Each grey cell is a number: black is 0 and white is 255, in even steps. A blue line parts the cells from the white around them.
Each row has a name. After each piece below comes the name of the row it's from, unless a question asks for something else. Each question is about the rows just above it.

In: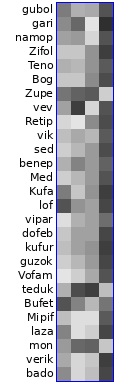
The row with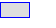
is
Mipif
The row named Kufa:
[124 198 147  62]
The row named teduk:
[176  76  62 190]
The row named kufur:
[190 161 147  62]
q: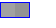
kufur
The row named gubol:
[124 176 169  83]

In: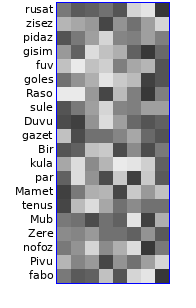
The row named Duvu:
[ 76  64 147 220 159 105  84  97]
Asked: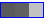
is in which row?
fabo
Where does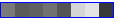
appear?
rusat
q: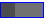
gazet
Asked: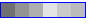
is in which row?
goles
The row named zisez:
[181 167 153  70 147 113 159 213]

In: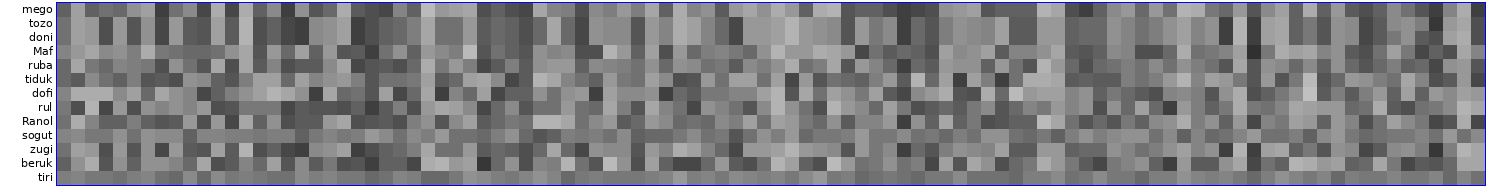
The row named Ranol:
[113 172 132  97  97 126  97  85  91 152  79 152  71 166  97 145  79  91
  91 152 166  79  85  91  79 126 145  85 138 160  91 105 120 113 179 179
 166 113 138 152  91 105 152 138 105 113 105 138 126 160 113 160 152 120
 105 145  91 132 132 152  63 145  97 166  97 120  79  85  97  97 186 166
 113  85 105  85 120  97 138 145 172 126 145  97 152  71 132 120 160 152
  97 152 132  79 113 160 138 120  71  85 172  71]
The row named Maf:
[132 152 166 138 145 126 172 120 113 105 105 113 145 166  85 152 105 160
  97 152  85  91  63 113 145  97 152 138 126 186  85 113  97  85 145 132
 138  79  79 179 152  97 160  79 152 105 126 132 120 105 145 179 152 152
 172 166 152  71 113  91 105  97  79 160 138 145 160  91 132 132 145 166
  91  85  97 138 132  79  79 105 172 113 120 132 160  48 120 172 160 166
 132 145  91  79 113 160 120  71  97  79 166 132]
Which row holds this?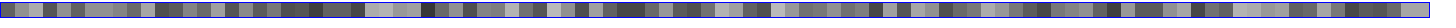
beruk
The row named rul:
[120  79 179  71 152  79 145 132 145 132 152  79  85 120 120 120  71  91
  85  85  79  97  63  91 126  79 152 166 160 138  71 105 138  85 113 113
 152 113 105 166 126  85 166 132 113  71 145 132 113  85 138 179 145 113
  79 179 152 138 105 160 120  79  91 105  91 120 138  85 105 132 120 152
 132 145  79 145 105 160 105  63 152 126  97 120 172 120 113 132 166 160
 152 152 105 113 172  91  79 113 120 138 179 166]
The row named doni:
[113 160 152  79 152  85 145  71 152  91  85 160  91 179  79  97  71  63
 138 145 160  63  79  97 105 126 166 113 113 152  91 105  97  79 105 166
 105  71 145 138 138  85 152 132 172 160 132 105  71 152 152 160 179 152
 145 138  85 152 120 138  63 105  85 126 145 138 132 160  91  91 152 152
  97 105 105 145 132 113 126 145 160 132 145  63 179  63 160 166  97 120
  85 145 138  71  91 120 145  91  79 160 172  79]
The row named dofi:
[132 172 172 172 138 160 105 166 145 132  71  97 126 145 160 179 166 145
  63 166 105 113  85 160  71 105 166  63 132 105 160  71  97  97 145 113
 145 152  63 160 138 138 145  63 105  91 120 120 132 132 160 179  85 166
 113 160 145 120 160  91  71 138 152 172  85  79 172 105 186 152 160 160
 132 145  97 120 105  91  79 132 138 126  85 145 172  79  97 120 145 193
  91 126  91 126 152  97 160  97 152 138 160 152]

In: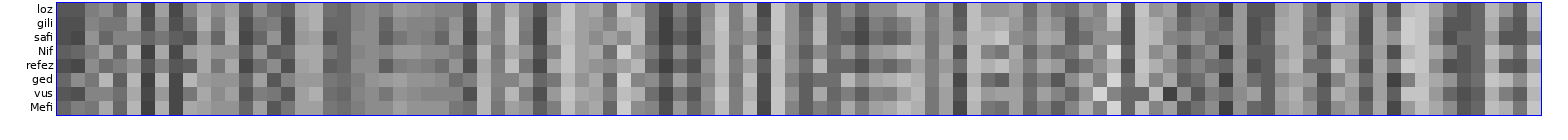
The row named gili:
[ 80  80 132 119 119 160  80 140  80 111 175 126 168  80 119 126  80 160
 175 103 103 132 140 103 140 132 132 119 147  80 175 126 189 126  72 160
 196 160 153 132 175 182 111  65 111  80 147 196 126 168  87 196 147 103
 175 103 119  80 126 111 132 168 126 153  95 189 168 175 153 119 160 140
  95 132 140 189  80 189 175 147 103 126 119  95 153  80  95 168 175 119
 103 182 153  80 168 111 204 196 147  87  87 103 175 111  87 175]
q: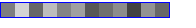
Mefi

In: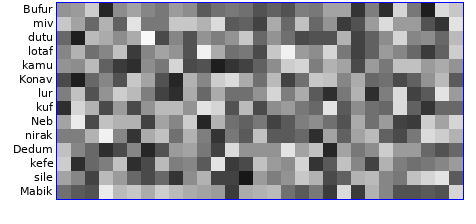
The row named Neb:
[163 235  74 193 178 178  66 163 134 205  38 178 112  97 120  66  90 126
 141 112  82 171 112 155  66  59 205 163 213]
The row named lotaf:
[134 178 112 134 193  59 134 163 147  82 241 171 112 120  74 199 241 155
 141 213 120  66  97 155 134 104  59  97 205]
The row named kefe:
[205  46 104 126 193  46  74 186 126 134  90 227  59  74 193 155 141 213
  52  90 193 134  66 178 126 112 120 134 155]
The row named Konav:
[ 74  30 104 134  82 199 163  82  38 178 134 205 219 171 112 186  66 112
 199 193 134 171 104 112  74  97 147 186  90]
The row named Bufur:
[147 155 205  38 141 163 134 120 155 141  90 112 120 112  82  97  82 126
 120 163 163  52 126  46 213 120  30 219 199]
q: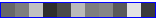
kefe

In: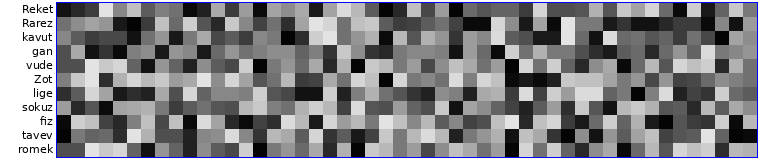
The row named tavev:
[  4 121  99 106  46 227 177  79  79  33 135 141 219 135  52 184 169  92
 213  52  92  25  66 200 121 184 219 184  33 121 149 177  18 192 169  52
   4 141  18 149  92 163 192  66  85  92 227  99   4  10]
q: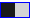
fiz
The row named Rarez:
[113 141 163 149  25   4  60 192 106 206  85  40 200 135  66 113  46 163
 227 213 113 192 200  92  60  66  92 113  66  10  10 213 141  25 163  10
 227 121 121  25  52  18  18  40  60  60  10 135  18 156]

